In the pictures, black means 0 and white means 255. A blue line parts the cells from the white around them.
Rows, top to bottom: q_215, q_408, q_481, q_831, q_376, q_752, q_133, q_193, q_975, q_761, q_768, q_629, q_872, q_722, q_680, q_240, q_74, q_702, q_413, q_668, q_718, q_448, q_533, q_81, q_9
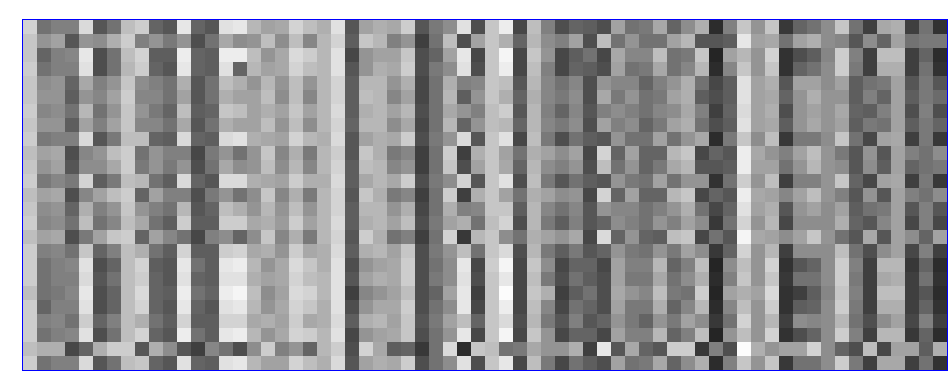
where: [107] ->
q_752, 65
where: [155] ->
q_680, 18

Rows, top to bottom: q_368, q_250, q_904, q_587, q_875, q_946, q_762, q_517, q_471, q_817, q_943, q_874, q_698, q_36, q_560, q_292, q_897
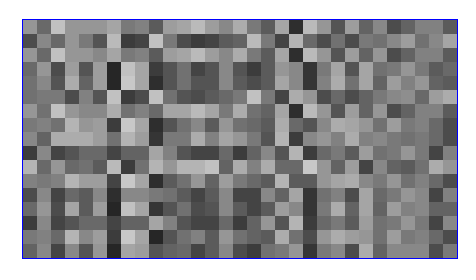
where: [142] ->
q_946, 27
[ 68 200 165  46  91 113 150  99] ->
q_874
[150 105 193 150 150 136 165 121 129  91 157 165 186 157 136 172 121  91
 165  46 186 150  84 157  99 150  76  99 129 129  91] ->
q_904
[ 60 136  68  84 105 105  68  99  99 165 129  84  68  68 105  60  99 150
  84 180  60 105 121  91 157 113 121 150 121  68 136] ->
q_560

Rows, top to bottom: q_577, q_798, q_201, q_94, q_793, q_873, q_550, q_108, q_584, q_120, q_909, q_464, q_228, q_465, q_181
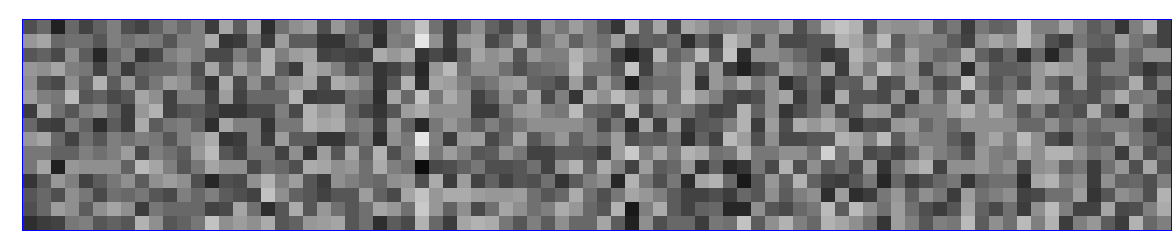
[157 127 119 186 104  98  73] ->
q_550
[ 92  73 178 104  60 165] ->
q_181
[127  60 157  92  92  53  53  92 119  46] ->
q_584
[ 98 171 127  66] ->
q_909
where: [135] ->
q_798, 63

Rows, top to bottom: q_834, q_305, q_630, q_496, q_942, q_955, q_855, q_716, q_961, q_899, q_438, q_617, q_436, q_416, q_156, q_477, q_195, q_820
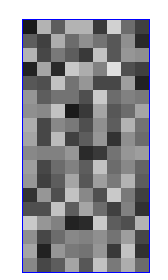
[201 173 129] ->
q_496
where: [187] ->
q_961, 2
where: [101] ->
q_438, 8

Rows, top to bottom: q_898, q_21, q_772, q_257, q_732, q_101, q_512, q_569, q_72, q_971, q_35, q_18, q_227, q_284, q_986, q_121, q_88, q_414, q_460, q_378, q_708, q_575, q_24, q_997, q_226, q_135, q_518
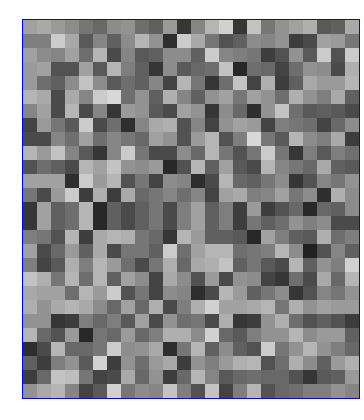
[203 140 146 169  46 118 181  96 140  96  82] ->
q_997
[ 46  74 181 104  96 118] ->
q_18
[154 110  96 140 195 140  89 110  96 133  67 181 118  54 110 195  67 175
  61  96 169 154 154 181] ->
q_732
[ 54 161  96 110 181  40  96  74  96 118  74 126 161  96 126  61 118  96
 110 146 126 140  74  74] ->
q_986
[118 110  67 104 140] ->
q_569
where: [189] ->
q_135, 3

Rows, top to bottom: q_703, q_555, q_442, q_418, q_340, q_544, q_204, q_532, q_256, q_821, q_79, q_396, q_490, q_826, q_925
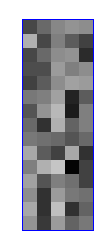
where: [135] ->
q_703, 2
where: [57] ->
q_925, 1

